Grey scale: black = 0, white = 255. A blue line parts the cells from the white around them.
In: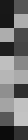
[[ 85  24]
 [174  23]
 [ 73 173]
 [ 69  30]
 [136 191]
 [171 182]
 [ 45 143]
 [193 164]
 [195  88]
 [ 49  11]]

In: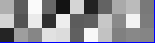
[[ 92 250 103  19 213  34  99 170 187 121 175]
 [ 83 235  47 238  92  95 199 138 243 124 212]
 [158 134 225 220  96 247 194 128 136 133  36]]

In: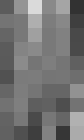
[[148 218 137 165  50  92]
 [120 175 125 136  63 116]
 [120 160 121 129  73 101]
 [132 138 121 129  74  91]
 [139 117 126 117  96  90]
 [123 124 117 118 110  81]
 [125 117 102 102 146 102]
 [127  94  97  78 115 114]
 [120  74 119 102 177  99]
 [ 80  62 130  54 171  97]]

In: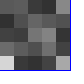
[[ 92  58  50 136  89]
 [ 79 101  89  81  49]
 [ 61 117 131  52  65]
 [ 92  79 111  66 107]
 [ 57  50  67 168 214]]

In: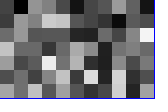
[[  1 148 129  73  19  70  85 155  97  20  67]
 [153 129 203 196  85  69  52  11  90  76  60]
 [152  85  87  87  37  34 107  69 134 244 108]
 [105 105  55 105 170 138  32 115 127 105 195]
 [ 72  91 237 114 180  47  31 139  74 121 157]
 [111  65 134 194  58 219  36 211  48  79  78]
 [112 193  87 160  84  50  72 207  36 162 165]]

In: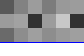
[[130 156 124 153 156  89]
 [162  49 156 200  49 155]
 [141 159 141 153 159 106]]

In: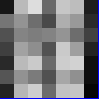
[[186 221 105 198 189  29  23]
 [147 110  73 174 153  42 117]
 [132 125 131 148 109  65  81]
 [162 142  82 202 159  34  63]
 [186 202 106 205 210  14  41]
 [146 123  81 167 144  13  85]
 [182 206 107 194 197   5  35]]
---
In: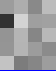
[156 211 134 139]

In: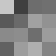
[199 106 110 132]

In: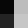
[  6 198]

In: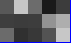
[88 60 56]

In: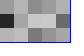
[155 165 122]

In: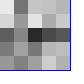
[233 153  40 183 176]
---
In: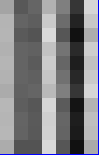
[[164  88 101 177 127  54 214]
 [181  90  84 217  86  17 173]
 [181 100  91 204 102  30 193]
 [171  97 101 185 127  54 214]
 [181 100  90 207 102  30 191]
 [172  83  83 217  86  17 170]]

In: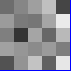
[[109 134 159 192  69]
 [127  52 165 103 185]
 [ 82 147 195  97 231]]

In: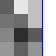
[[ 95 230 192]
 [134  45  89]]

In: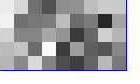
[[236 214 112  81 141 145 189 203 201]
 [210 132 134 167 147  58 103 207 181]
 [181 137 217 131  78  62 101 184 121]]

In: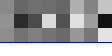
[[137 103 112 110 102 175 131 196]
 [141 115 128 115 106 151 118 227]]

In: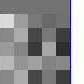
[[115 115 115 115 115]
 [135 171  71 120  61]
 [184 147 161 131 136]]

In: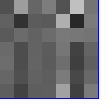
[[ 80 157 102 125  82 192 116]
 [ 90 107  98 108 121 119 116]
 [109  77 100  91 110  63  95]
 [ 94  66  94  95 162  64 123]]

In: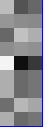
[[188  83 103]
 [103 193 174]
 [244  15  56]
 [174 106 117]
 [174 106 117]]
